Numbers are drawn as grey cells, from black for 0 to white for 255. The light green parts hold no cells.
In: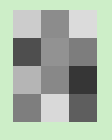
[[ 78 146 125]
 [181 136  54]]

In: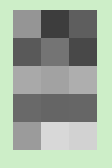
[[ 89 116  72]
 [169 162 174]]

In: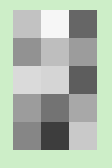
[[146 190 156]
 [218 213  93]]

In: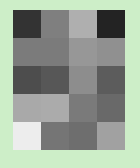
[[123 123 151]
 [ 77  87 141]]

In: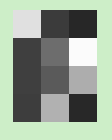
[[ 63 109 251]
 [ 63  90 173]]

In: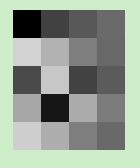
[[210 177 126]
 [ 74 199  66]]
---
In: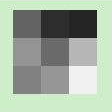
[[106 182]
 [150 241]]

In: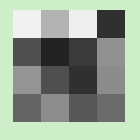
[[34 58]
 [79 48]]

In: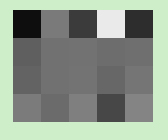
[[113 114]
 [113 115]]

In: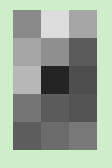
[[143  91]
 [ 36  78]]

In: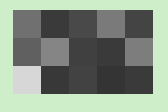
[[133  64]
 [ 56  66]]

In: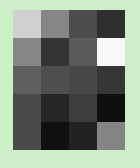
[[52 90]
 [79 72]]
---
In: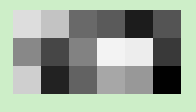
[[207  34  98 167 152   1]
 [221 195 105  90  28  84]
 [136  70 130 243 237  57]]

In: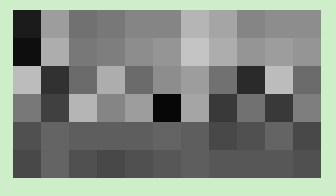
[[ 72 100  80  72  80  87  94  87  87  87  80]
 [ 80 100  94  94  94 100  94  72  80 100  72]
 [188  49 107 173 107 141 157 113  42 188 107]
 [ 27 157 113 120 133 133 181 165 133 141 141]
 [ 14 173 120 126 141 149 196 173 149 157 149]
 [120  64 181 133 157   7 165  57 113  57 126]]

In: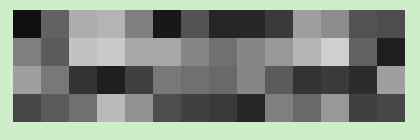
[[159 120  51  31  64 120 112 105 134  91  51  58  44 159]
 [ 70  91 112 186 146  77  64  58  38 127 105 152  64  70]
 [ 16  98 173 180 127  24  83  38  38  58 159 140  83  77]
 [127  91 194 201 167 167 134 112 134 152 180 207  98  31]]

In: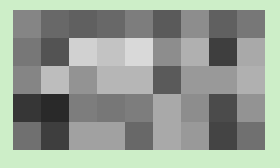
[[133 104  96 104 125  90 141  96 119]
 [ 54  41 125 119 125 169 141  75 147]
 [133 189 147 182 182  90 153 153 176]
 [112  62 161 161 104 169 153  68 112]
 [119  83 209 195 217 141 176  62 169]]

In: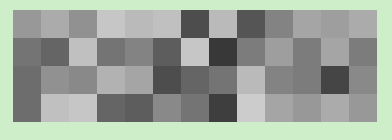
[[109 145 137 178 165  77 101 116 186 131 124  69 137]
 [152 171 145 198 186 192  77 186  85 131 165 158 171]
 [116 101 192 116 131  93 198  56 124 158 124 165 124]
 [109 192 198 101  93 137 116  62 204 165 152 171 152]]

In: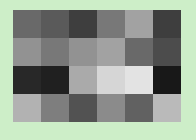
[[105  90  62 120 162  62]
 [178 126  82 139  97 186]
 [146 120 146 162 105  76]
 [ 40  32 170 214 227  24]]

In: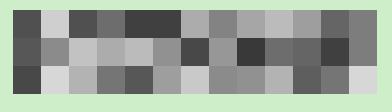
[[ 80 207  80 109  64  64 172 131 166 187 158 101 125]
 [ 72 215 179 117  87 158 201 139 145 179  94 117 215]
 [ 87 139 194 172 187 145  72 151  57 109 101  64 125]]

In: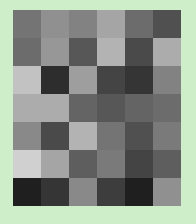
[[108 151  87 179  74 172]
 [208 165  94 122  68  94]
 [172 172 100  87 100 108]
 [116 144 130 165 108  80]
 [ 31  53 137  61  31 144]
 [194  45 158  68  53 130]
 [137  74 179 116  80 122]]

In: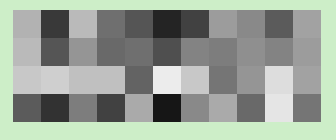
[[ 91  50 125  65 170  22 137 170 105 229 117]
 [186  85 149 105 111  79 131 125 143 131 156]
 [178  57 186 111  85  36  65 156 137  91 162]
 [200 207 192 192  99 236 200 117 149 221 162]]
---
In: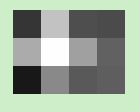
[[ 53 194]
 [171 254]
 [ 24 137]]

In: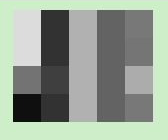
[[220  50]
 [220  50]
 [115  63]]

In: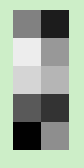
[[129  28]
 [237 152]
 [213 181]]

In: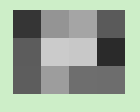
[[ 53 148]
 [ 92 203]
 [ 93 157]]

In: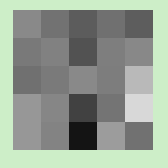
[[137 114]
 [121 129]
 [112 122]]

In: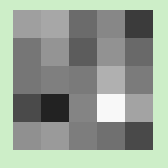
[[159 167]
 [118 148]
 [118 127]]

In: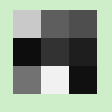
[[201  94]
 [ 13  50]
 [114 241]]

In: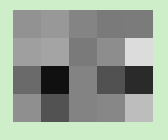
[[146 152]
 [159 164]
 [106  16]]

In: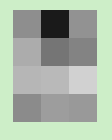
[[142  26]
 [172 117]
 [182 185]]
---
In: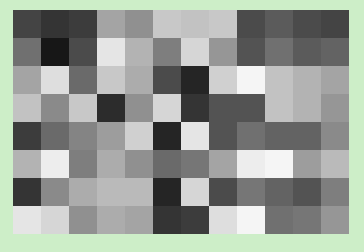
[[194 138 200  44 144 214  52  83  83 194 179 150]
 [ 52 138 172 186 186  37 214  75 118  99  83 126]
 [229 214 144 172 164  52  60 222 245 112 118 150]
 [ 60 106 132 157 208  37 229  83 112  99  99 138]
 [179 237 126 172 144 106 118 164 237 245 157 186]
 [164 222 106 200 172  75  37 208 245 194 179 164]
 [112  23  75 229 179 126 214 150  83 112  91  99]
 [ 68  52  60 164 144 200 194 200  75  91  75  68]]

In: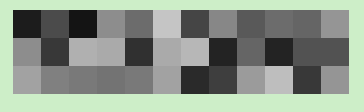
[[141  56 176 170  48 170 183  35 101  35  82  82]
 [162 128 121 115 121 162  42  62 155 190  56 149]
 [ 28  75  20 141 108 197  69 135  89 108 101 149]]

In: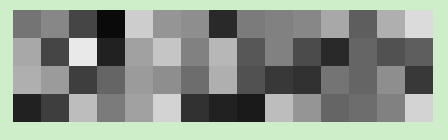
[[168  69 233  33 161 197 129 183  87 129  75  41 101  81  94]
 [ 33  62 189 123 161 211  49  33  26 189 149 101 109 129 211]
 [116 135  69  10 205 149 142  41 123 129 135 168  94 175 219]
 [175 155  62 101 155 142 109 175  81  56  49 116 101 142  56]]

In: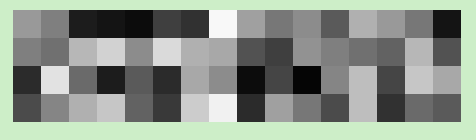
[[127 112 183 210 140 218 176 168  82  63 146 127 112  98 183  82]
 [ 75 133 176 198  98  57 204 241  43 160 119  75 190  49 106  90]
 [ 43 226 106  28  90  43 168 140  12  69   5 133 190  69 198 168]
 [153 127  28  20  12  63  49 248 160 119 140  90 176 153 119  20]]

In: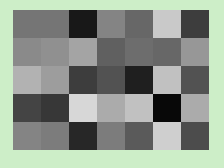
[[ 68  55 215 171 193   8 171]
 [138 144 164  96 109 103 151]
 [178 157  61  82  31 193  82]
 [132 124  39 124  90 207  76]
 [117 117  24 132 103 201  61]]

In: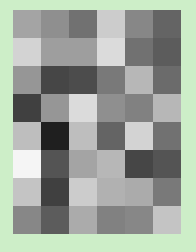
[[ 64 150 219 143 129 183]
 [196  64 204 177 171 121]
 [190  31 190 100 211 113]
 [135  92 171 129 135 196]
 [245  84 164 183  70  84]
 [211 158 158 219 113  92]
 [164 143 113 204 135 100]
 [150  70  76 121 183 107]]

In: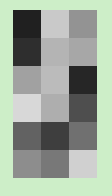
[[141 120 208]
 [ 46 180 167]
 [ 32 201 147]
 [ 98  62 112]
 [216 174  78]
 [161 187  38]]
